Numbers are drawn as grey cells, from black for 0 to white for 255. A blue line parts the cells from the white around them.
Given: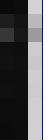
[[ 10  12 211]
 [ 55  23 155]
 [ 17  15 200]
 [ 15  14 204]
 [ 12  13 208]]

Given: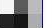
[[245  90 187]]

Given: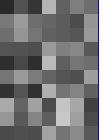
[[ 41  81  53 180  97 126 110]
 [110 149 117  97  92  86 153]
 [ 46  72  46 186  95 117 110]
 [ 50  84  49 175 116 132  97]
 [150  88 132  94 200 159  75]]

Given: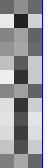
[[105 142 105]
 [132 161  99]
 [191  90 202]
 [133 159  98]
 [226  81 228]
 [196  78 204]]

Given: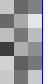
[[198 104 128]
 [190 119 188]
 [210  96 119]]

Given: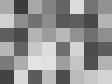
[[170  59 167 130 101 220 116 146]
 [ 94  75 179 155 184 145 112 143]
 [122 172 227 225 158 197  80 179]]
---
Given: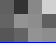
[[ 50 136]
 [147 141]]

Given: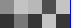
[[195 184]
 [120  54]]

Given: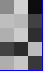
[[210  13]
 [184  65]]

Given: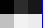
[[ 44  23]
 [242 236]]

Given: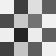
[[ 62 222]
 [200 114]]

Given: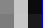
[[198  11]
 [200  27]]

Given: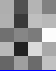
[[ 80 180]
 [ 57 191]]

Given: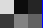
[[ 12  37]
 [131  98]]

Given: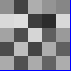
[[ 66 174]
 [221  61]]
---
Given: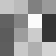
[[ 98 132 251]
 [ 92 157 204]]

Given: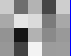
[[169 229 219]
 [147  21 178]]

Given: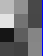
[[227 115  71]
 [ 21  94 133]]

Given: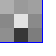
[[136 227 138]
 [143  55 125]]

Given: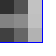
[[130 139 192]
 [ 64 102 178]]

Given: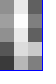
[[159 253 127]
 [144 234  96]]
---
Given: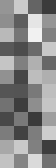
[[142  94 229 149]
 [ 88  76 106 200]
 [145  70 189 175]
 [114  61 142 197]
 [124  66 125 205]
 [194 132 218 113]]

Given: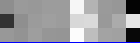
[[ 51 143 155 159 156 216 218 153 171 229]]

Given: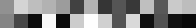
[[133  71  12 248  11 204 254 208  83 217  16  82  17   9]]

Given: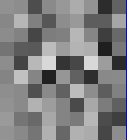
[[135 182 128  86 141 153  93  93 166]
 [116  91  89 188 156 180 175  31 119]
 [132 193 133  33 150  97  46 137 138]
 [146 138 178 157 132  74 168 124  96]
 [147 137 117 177 103 177 171  70 141]]

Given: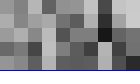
[[173 134 159 169 114  92 176  47 162 203]
 [105 122  70 190 126  92  63 180  65 113]]

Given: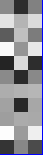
[[227 180 219]
 [249 149 232]
 [138  42 137]
 [162  40 167]
 [253 155 239]]
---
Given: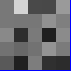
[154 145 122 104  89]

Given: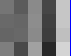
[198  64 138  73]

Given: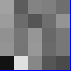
[110 111 150 117  18]

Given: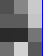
[202  92  42]

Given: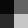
[98 43]

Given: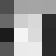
[164 216 244  87]

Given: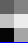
[131 194]

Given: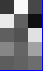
[71 97 95]

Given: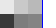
[185 125]
